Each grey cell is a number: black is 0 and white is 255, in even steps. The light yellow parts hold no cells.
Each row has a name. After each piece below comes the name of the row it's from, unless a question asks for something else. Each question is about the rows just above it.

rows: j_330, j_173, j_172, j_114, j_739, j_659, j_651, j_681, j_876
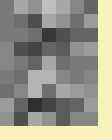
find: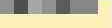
j_876
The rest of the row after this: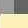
[47, 68, 91, 100, 155]

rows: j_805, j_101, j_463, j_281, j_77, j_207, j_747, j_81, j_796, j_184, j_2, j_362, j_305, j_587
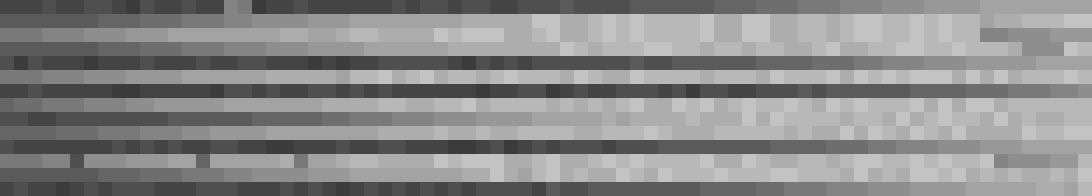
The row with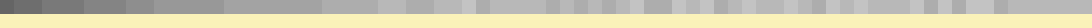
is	j_81
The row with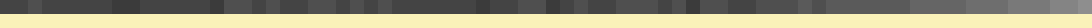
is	j_747
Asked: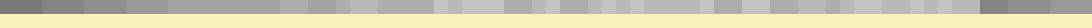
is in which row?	j_463
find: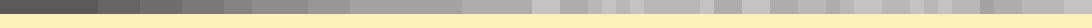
j_101
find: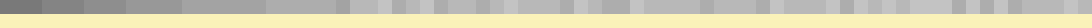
j_207

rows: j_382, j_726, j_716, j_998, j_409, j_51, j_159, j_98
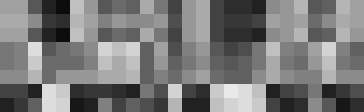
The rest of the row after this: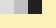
[66, 78, 119, 33, 55, 78]
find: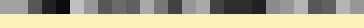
j_716

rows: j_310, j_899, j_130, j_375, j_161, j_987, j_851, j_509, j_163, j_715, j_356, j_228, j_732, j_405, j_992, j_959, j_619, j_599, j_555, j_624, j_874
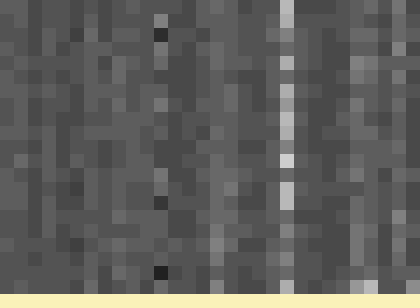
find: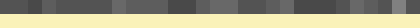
j_959
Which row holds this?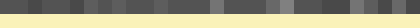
j_555
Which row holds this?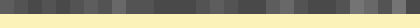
j_987
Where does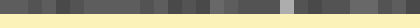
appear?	j_715

